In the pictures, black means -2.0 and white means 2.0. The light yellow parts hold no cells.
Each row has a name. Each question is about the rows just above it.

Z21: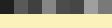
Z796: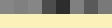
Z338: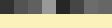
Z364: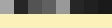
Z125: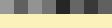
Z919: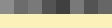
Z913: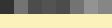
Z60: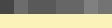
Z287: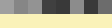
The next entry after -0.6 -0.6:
-0.4
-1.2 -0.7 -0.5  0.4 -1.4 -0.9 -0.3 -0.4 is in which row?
Z338

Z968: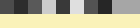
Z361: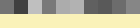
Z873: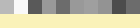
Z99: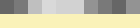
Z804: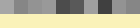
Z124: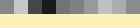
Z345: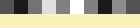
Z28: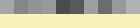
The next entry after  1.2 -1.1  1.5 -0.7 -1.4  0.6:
0.6
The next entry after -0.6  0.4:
-0.3
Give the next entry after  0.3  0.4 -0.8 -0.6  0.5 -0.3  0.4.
0.8

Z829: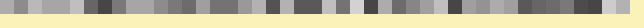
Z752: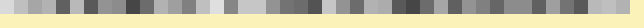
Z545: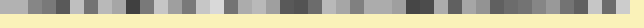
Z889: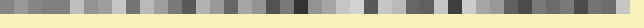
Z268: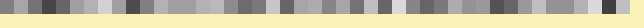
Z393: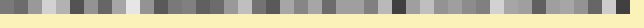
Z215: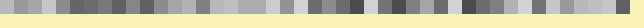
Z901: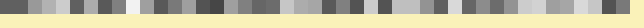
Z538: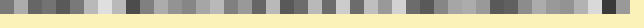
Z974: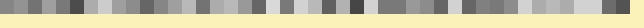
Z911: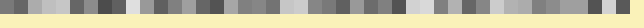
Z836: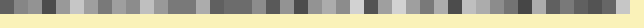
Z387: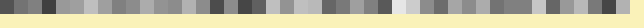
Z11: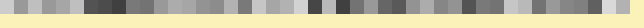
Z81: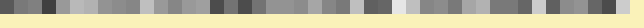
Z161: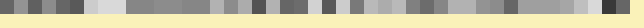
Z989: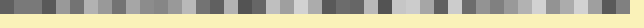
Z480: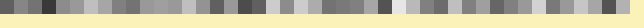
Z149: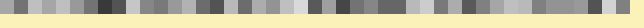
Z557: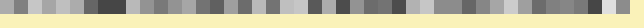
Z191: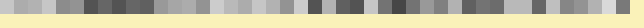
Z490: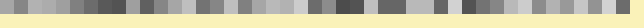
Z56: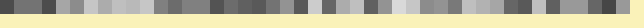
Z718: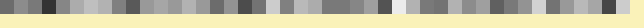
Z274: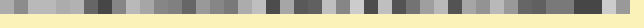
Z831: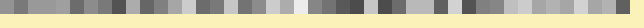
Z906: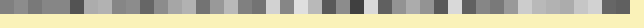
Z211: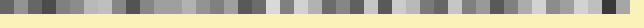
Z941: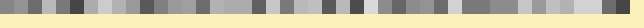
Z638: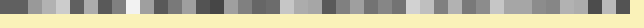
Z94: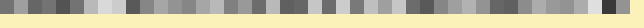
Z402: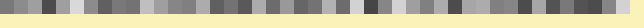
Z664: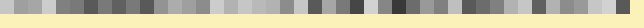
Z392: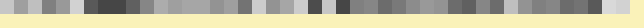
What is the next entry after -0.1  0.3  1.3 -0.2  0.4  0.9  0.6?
-0.9
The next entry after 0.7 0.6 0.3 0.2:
0.8
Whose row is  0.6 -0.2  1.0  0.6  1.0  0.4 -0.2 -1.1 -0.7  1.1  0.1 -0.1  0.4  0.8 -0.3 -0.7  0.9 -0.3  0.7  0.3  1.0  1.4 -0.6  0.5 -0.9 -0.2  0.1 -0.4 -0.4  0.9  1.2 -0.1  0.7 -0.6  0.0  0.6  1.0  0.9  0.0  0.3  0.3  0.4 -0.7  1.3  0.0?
Z149
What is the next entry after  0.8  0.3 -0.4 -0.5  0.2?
0.7

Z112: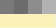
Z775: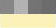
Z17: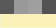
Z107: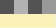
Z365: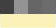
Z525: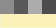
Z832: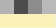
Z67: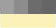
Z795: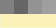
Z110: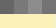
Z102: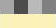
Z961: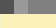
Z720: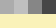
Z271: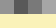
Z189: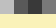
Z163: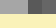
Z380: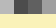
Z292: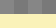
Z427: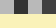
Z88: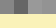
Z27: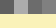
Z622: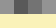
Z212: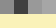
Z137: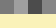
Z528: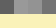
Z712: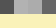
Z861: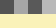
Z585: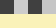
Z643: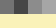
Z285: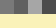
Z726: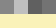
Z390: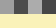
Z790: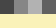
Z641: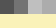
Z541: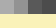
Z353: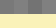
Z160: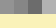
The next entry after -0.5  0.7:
-0.3
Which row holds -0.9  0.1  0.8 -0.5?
Z790
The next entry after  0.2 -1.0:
0.4
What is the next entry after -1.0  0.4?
0.6
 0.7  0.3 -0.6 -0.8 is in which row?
Z541
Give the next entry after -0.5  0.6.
-0.8

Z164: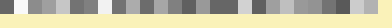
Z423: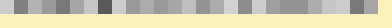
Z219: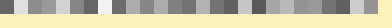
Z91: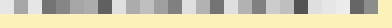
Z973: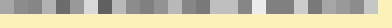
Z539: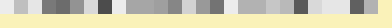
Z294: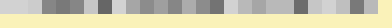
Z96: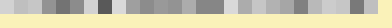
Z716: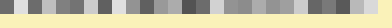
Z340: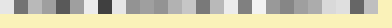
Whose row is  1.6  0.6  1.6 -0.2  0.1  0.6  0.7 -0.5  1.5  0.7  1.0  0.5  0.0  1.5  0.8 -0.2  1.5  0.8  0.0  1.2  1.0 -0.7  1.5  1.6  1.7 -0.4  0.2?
Z91
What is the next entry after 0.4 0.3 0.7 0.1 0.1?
1.4
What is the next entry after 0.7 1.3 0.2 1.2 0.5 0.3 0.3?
0.7
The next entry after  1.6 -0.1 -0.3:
0.3

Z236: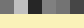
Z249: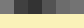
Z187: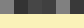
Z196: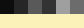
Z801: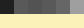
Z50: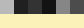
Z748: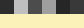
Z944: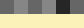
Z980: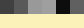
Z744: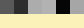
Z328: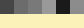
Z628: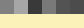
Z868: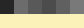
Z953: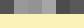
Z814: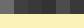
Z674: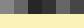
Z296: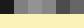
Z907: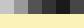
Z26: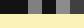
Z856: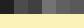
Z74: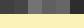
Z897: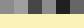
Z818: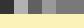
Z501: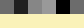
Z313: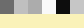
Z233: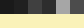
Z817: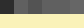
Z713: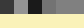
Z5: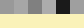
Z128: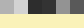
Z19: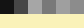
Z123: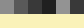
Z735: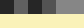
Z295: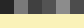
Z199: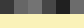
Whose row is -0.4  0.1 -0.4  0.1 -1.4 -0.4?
Z944
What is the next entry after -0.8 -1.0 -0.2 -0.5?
-0.6
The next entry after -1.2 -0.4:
-0.9

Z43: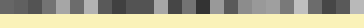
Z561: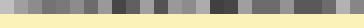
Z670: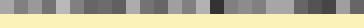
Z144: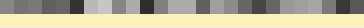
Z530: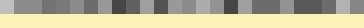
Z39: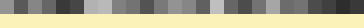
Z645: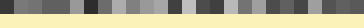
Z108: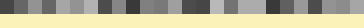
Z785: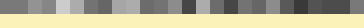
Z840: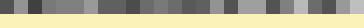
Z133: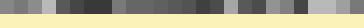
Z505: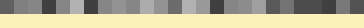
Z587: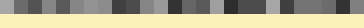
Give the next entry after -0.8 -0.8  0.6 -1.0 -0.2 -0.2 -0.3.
-1.2
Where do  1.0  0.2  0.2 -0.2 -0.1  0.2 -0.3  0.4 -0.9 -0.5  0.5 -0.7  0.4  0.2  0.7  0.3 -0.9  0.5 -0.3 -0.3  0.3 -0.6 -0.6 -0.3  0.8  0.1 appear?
Z530

